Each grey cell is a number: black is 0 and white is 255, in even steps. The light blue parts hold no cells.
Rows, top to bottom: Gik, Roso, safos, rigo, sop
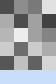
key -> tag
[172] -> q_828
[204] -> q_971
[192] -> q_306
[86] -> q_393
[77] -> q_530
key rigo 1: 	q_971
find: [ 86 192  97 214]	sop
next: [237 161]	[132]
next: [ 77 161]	[65]
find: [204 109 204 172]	rigo
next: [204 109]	[204]
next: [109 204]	[172]

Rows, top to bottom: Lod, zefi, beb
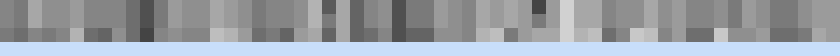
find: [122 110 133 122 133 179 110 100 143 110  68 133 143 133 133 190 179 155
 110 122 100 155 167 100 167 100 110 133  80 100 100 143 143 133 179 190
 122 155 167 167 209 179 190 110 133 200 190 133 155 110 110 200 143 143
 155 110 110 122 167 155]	beb
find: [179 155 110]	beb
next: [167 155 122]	[155]
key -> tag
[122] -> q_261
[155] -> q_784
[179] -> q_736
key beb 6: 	q_736

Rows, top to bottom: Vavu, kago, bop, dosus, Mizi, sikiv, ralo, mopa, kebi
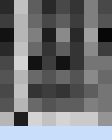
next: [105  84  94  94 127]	[117]
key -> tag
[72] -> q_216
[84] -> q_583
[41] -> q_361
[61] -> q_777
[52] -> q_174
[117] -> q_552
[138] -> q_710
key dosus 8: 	q_777

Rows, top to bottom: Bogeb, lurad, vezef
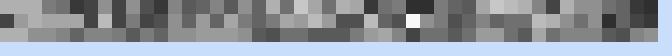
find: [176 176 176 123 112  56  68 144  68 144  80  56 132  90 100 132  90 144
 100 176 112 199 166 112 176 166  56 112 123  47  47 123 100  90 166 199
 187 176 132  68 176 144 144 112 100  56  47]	Bogeb
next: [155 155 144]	[90]
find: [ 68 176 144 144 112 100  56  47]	Bogeb

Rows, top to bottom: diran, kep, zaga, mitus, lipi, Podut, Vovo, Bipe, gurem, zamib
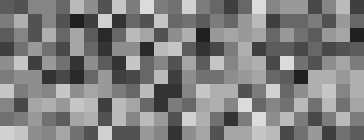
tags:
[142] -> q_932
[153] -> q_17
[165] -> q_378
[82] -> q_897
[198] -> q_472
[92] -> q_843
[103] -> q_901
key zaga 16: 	q_17
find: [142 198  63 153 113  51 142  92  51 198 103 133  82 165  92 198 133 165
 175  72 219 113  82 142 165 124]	lipi
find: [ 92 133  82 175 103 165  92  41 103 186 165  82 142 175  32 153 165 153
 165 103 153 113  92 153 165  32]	zaga
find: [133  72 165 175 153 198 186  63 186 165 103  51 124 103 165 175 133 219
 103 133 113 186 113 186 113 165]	Bipe
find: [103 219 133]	diran
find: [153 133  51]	zamib

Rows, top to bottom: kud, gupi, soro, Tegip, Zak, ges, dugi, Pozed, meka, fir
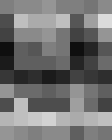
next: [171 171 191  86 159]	[219]
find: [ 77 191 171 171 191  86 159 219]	gupi
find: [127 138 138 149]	kud
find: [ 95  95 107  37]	Zak
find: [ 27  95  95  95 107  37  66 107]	Zak
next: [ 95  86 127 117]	[15]

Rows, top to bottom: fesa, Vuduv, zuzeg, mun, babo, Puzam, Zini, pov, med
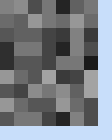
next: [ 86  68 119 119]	[26]
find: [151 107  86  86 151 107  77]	pov
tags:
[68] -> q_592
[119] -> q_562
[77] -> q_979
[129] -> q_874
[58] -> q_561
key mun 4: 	q_592
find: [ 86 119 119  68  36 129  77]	med

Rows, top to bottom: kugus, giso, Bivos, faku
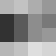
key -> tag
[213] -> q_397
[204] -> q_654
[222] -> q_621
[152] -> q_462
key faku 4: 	q_397
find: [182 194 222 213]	faku

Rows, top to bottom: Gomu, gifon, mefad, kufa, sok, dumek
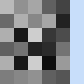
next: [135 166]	[34]
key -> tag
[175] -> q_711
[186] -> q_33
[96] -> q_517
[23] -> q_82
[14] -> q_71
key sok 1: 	q_711

